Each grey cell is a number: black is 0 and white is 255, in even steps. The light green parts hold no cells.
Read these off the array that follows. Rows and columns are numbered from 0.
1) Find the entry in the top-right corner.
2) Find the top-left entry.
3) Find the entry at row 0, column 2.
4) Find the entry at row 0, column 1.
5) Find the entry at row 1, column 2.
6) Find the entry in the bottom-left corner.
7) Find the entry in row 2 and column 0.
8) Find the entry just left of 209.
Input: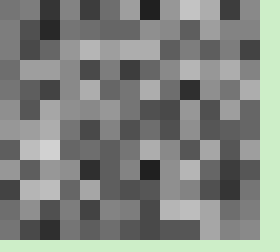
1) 137
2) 117
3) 53
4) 125
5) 40
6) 117
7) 125
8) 189

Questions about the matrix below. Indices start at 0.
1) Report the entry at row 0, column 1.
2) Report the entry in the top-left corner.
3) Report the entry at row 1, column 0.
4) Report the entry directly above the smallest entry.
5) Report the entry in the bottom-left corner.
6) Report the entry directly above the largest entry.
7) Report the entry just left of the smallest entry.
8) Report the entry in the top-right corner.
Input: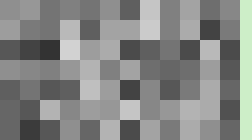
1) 151
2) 143
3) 157
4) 116
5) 102
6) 185
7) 67
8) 135

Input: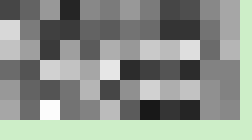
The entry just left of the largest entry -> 107
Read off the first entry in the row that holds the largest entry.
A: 166
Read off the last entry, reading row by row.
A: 136
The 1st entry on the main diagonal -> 70
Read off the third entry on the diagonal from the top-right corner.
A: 222
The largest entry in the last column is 181
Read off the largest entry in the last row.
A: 252
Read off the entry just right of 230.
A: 44
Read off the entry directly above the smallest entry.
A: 209
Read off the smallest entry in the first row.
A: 37
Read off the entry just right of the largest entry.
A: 115
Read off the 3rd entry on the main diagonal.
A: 58
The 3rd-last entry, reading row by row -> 37
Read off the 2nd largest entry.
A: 230
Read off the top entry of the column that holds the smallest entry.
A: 123
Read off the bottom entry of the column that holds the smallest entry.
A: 24
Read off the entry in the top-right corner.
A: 166
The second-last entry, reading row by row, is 144
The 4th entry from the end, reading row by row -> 52

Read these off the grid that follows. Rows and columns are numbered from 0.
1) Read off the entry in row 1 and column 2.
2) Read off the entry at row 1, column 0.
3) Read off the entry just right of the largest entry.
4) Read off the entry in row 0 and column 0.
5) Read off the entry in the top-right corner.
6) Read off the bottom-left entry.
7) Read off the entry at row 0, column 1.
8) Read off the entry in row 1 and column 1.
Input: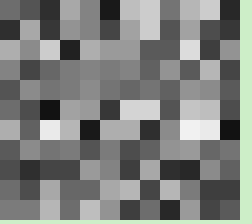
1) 55
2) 47
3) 234
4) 109
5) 40
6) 123
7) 84
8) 168
